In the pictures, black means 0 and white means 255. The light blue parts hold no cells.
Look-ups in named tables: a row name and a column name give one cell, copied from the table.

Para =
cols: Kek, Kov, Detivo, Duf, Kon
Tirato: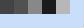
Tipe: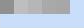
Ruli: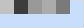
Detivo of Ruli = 153
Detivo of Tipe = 182
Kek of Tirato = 67
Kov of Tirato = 81
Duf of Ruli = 171
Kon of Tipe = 167
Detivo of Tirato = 136
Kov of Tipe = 190
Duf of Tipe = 169
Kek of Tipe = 144
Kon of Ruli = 122
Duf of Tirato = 27
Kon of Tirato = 183
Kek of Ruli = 194
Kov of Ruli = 60

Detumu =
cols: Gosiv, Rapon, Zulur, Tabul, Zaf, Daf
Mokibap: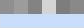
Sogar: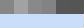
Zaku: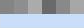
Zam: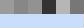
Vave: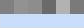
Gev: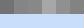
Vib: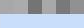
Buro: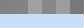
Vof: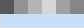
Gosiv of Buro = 129
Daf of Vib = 145
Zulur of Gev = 136
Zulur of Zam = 146
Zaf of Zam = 182
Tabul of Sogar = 131
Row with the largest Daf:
Zaku

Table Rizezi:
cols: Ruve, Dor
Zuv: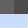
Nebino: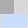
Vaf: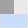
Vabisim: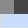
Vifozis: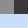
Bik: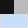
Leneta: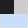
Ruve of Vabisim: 138
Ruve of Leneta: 31
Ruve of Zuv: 97
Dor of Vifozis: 56
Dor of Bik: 187
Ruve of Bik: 20
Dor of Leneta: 204
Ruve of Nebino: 172
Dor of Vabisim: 68
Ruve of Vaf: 161
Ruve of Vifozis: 141
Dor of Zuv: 75
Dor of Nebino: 216

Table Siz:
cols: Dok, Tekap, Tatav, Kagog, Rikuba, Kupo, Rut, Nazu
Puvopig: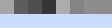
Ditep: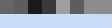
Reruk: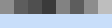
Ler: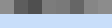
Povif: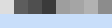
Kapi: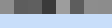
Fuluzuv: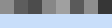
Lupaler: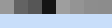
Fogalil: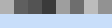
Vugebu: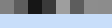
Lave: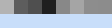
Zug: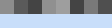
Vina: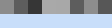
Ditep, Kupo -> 93
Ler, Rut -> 134
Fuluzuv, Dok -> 141
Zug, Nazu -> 79
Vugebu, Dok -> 128
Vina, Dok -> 139
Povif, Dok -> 221
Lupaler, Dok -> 152
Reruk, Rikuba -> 130
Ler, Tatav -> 79
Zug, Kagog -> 144
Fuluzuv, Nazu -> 54
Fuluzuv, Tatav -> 76
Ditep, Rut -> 141
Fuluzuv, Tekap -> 93
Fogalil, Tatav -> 83
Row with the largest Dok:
Povif

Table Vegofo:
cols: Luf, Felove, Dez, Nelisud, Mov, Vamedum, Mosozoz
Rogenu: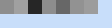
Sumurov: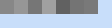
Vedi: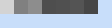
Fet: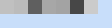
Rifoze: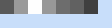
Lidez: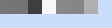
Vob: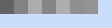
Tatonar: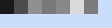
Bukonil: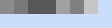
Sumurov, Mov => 97
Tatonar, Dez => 144
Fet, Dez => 95
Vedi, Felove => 128
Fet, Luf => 192
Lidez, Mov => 136
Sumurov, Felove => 150
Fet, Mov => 163
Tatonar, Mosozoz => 123
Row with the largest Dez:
Rifoze

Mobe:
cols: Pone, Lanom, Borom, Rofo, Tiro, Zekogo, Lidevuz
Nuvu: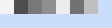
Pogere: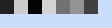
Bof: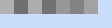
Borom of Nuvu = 120
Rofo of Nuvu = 143
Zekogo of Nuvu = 114
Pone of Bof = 176
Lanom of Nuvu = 78
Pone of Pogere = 33
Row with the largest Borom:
Bof

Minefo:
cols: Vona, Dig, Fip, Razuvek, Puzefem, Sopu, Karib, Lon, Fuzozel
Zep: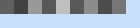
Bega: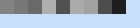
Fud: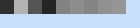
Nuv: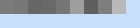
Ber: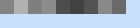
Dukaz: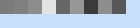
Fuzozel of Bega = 29
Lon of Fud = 144
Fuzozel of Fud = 149
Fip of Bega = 105
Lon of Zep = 76
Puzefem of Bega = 81
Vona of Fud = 47
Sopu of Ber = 66
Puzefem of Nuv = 117
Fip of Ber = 127
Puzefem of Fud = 130
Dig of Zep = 66
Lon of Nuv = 126

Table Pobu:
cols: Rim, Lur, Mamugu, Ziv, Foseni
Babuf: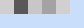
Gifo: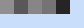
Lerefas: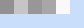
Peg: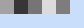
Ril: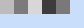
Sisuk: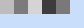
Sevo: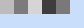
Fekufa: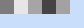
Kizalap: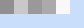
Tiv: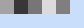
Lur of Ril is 123
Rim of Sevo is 188
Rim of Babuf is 207
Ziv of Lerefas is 167
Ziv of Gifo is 116
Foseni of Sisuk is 121
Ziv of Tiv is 219
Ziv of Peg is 219
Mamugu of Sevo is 213
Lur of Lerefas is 197
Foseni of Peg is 125
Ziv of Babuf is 163
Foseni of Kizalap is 248
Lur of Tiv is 55
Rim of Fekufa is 124
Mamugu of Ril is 215
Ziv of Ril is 60
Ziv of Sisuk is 60
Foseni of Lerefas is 249
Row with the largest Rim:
Babuf

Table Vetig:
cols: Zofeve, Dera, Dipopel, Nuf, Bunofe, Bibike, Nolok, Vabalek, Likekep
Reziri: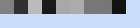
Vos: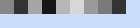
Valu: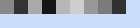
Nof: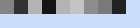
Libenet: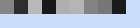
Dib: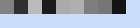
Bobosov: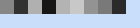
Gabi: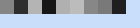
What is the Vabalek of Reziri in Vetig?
119
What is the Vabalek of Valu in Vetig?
123
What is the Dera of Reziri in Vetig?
49
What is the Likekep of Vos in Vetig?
51
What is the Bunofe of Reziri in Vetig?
168
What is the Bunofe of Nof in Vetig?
180
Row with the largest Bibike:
Vos

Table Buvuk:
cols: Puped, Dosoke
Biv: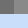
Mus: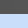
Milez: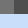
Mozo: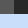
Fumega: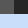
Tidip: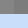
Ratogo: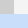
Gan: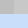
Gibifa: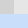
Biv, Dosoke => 137
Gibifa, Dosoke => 230
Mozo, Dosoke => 40
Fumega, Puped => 87
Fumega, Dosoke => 38
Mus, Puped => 84
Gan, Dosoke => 200
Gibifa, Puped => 210
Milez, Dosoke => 78
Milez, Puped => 115
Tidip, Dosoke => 124
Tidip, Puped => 133
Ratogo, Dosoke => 244
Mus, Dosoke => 85
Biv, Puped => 111
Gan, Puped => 190
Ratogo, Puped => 206
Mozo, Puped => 88
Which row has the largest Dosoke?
Ratogo

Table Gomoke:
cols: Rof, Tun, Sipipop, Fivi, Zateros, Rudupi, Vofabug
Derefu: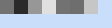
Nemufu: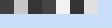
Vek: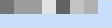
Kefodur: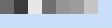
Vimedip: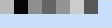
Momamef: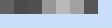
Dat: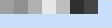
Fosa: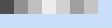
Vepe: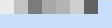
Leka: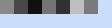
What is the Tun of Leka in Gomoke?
72
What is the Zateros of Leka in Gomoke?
49
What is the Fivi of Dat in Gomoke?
231
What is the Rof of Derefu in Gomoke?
114
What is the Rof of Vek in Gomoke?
117
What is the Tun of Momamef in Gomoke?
74
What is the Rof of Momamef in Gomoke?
97
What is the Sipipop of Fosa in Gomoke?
192
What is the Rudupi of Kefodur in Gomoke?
156
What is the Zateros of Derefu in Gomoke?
114
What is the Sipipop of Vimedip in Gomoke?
142
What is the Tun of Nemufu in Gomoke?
199
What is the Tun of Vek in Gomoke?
156
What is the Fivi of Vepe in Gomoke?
169

